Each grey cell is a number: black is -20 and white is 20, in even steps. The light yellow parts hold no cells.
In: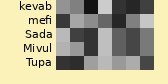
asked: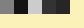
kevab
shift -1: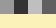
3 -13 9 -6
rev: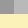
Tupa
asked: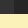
kevab

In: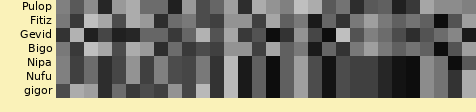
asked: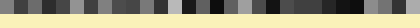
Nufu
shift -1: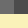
-4 -9
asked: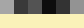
Gevid
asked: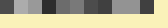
Fitiz
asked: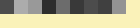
Bigo
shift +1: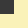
-10

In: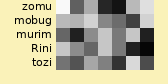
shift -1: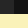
-15 -18
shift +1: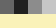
-3 -14 3 12
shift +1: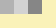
9 14 2
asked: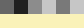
murim
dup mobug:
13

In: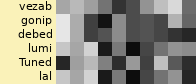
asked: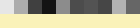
gonip
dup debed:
-7

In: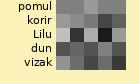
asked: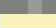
pomul
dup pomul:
0
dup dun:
-7
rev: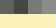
korir
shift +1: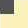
-6

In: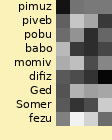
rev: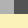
Ged
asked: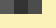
Somer
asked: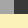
piveb

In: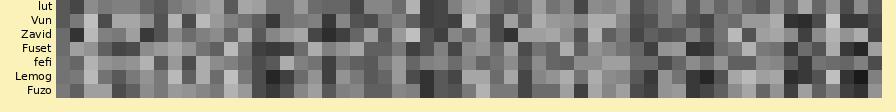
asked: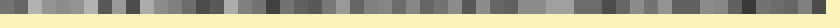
fefi
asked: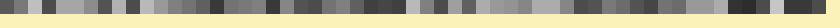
Vun
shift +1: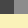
-8 3

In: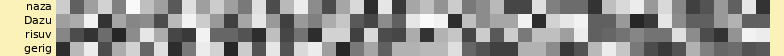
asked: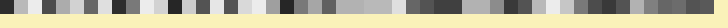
gerig
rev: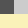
gerig
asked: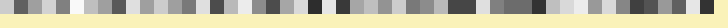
naza

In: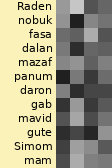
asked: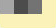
mavid
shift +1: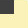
-9
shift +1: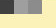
-9 6 3
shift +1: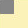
2
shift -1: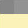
0 2
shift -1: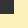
-13

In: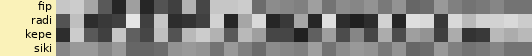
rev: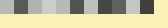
kepe
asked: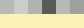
kepe
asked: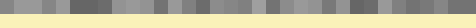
siki
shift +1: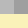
10 6
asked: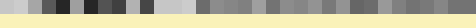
fip
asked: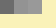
siki
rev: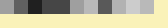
kepe

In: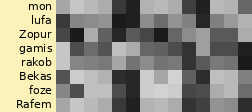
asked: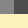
foze
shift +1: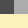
-7 8
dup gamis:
-8
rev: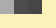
foze
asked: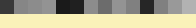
lufa

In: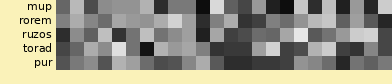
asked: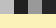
mup
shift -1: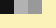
-18 7 3

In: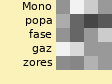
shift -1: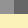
2 -5
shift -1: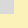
13
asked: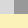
gaz
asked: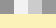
Mono
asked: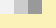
Mono

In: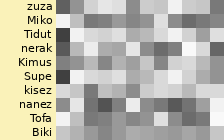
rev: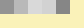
Kimus
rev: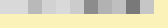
kisez
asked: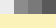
nanez
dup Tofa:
-1
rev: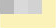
Kimus
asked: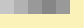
Biki
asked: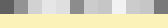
zuza

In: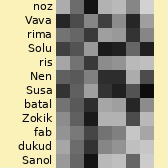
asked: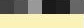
Solu
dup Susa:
-12
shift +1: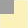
6
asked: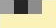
batal

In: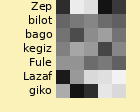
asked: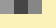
kegiz
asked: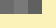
Fule

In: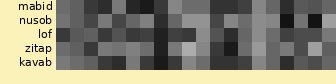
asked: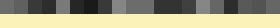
mabid
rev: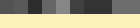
mabid
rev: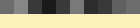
kavab

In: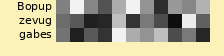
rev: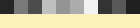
gabes
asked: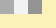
Bopup
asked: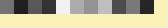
gabes
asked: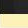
zevug
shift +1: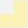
19
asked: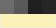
zevug

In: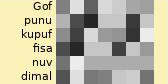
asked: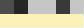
punu
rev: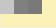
dimal
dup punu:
11
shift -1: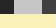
-15 10 10 -11
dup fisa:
11
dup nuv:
7
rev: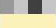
fisa

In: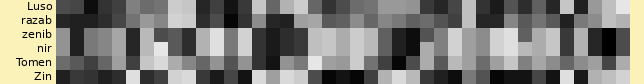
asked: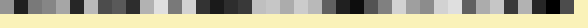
zenib
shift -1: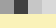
4 -11 10 13
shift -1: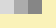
13 6 0
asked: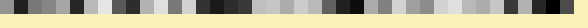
nir

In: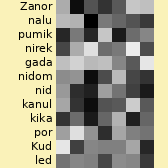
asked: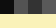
Zanor
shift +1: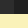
-12 -14
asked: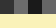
kika
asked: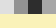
por
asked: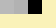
nalu
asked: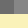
pumik
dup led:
1

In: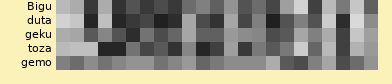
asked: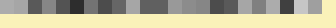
geku
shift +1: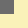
-2
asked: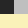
duta
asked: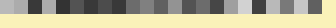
Bigu
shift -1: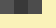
-8 -12 -9
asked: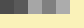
geku

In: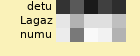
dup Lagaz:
15
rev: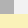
numu
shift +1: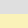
16 16

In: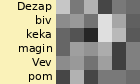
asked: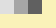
biv
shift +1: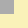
8
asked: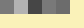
Dezap
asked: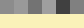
Vev
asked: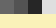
keka
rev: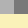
Dezap
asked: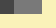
pom

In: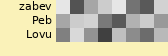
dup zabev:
16
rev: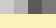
Peb
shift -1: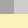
5 11
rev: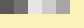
zabev

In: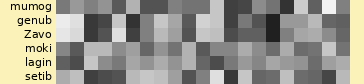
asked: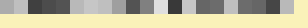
setib
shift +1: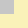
12
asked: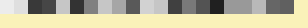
genub
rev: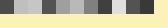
Zavo
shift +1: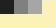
-14 1 7

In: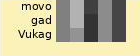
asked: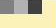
movo
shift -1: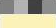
-1 7 -11 1

